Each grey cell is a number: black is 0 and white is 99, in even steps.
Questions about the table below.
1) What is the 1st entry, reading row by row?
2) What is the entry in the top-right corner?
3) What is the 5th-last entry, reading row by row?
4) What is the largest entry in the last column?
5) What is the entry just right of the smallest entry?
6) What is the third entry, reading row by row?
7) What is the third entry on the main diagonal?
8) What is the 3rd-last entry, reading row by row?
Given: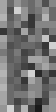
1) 64
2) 52
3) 70
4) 81
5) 52
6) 58
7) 47
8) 10
